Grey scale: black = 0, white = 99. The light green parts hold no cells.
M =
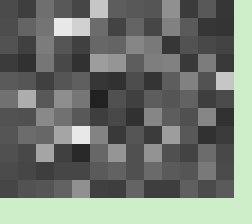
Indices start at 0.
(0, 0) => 29
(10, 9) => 24
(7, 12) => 23
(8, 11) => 42
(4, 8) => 20
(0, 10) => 23
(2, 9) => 21
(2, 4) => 25
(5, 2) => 34
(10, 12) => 35
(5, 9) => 33
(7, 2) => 40
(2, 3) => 33
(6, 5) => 24
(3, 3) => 28
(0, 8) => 33
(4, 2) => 25
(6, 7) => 19
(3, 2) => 46
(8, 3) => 25
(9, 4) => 27
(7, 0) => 33
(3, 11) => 48
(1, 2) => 45
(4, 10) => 50
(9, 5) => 35
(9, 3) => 27
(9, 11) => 47
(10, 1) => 32
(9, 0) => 29
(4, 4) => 37
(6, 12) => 19
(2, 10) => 32
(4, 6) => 19

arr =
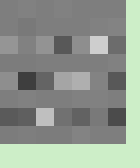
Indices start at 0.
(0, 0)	49
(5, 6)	49
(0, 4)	49
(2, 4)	55
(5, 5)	50
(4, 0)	55
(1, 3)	49
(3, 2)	49
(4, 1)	24
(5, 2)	49
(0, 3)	50
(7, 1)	49
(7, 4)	51
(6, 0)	35
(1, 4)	49
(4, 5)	51

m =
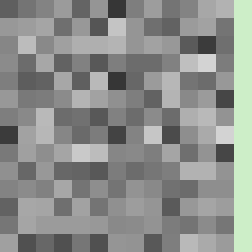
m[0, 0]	37
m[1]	[59, 61, 64, 43, 59, 33, 76, 58, 43, 38, 60, 63, 45]
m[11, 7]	61
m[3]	[54, 42, 65, 38, 50, 34, 49, 42, 42, 50, 74, 82, 48]
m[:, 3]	[60, 43, 62, 38, 65, 54, 42, 52, 64, 40, 65, 43, 60, 31]
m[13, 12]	60
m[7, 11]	66
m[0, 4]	39
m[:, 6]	[21, 76, 70, 49, 21, 56, 50, 26, 52, 48, 45, 56, 53, 58]
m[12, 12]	46
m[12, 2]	60
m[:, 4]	[39, 59, 68, 50, 37, 70, 44, 41, 78, 39, 45, 63, 60, 46]
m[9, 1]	40
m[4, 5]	72
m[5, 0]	59
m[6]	[49, 53, 72, 42, 44, 34, 50, 42, 54, 42, 68, 72, 57]
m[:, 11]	[65, 63, 23, 82, 42, 60, 72, 66, 57, 69, 55, 64, 54, 66]
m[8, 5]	73
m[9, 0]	56
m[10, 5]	55
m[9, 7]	42
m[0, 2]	51
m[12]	[46, 64, 60, 60, 60, 59, 53, 54, 57, 48, 45, 54, 46]
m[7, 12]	82
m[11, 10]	59
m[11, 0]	38
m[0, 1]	45
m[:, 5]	[58, 33, 68, 34, 72, 63, 34, 48, 73, 34, 55, 45, 59, 31]
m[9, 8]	46
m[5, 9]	70

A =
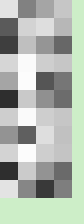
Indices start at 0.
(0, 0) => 88
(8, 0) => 82
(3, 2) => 80
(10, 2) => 22
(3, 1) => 97
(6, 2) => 80
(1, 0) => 35
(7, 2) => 86
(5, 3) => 42
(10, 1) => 52
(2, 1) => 74
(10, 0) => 88
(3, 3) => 77
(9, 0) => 18

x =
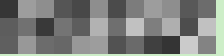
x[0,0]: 21
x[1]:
[36, 44, 22, 45, 36, 69, 43, 75, 49, 68, 30, 75]
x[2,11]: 51
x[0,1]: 61
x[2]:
[37, 59, 42, 40, 59, 61, 32, 41, 25, 20, 79, 51]
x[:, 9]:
[55, 68, 20]
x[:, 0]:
[21, 36, 37]

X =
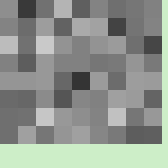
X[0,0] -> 55
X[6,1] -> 44
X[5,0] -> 41
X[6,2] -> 77
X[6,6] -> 75
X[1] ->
[51, 42, 61, 38, 66, 63, 26, 45, 51]
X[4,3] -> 40
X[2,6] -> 60
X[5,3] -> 33
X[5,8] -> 39
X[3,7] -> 58
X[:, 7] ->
[46, 45, 43, 58, 61, 60, 46, 36]
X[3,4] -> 50
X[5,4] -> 52
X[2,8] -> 27
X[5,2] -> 54
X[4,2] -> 59
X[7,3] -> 58

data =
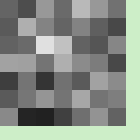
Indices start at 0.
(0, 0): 39
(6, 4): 43
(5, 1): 46
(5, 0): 35
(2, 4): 38
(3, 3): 68
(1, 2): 51
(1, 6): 28
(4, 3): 44
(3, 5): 48
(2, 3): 75
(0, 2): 59
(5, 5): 45
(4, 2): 20
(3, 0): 63

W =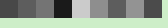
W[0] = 28
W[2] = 45
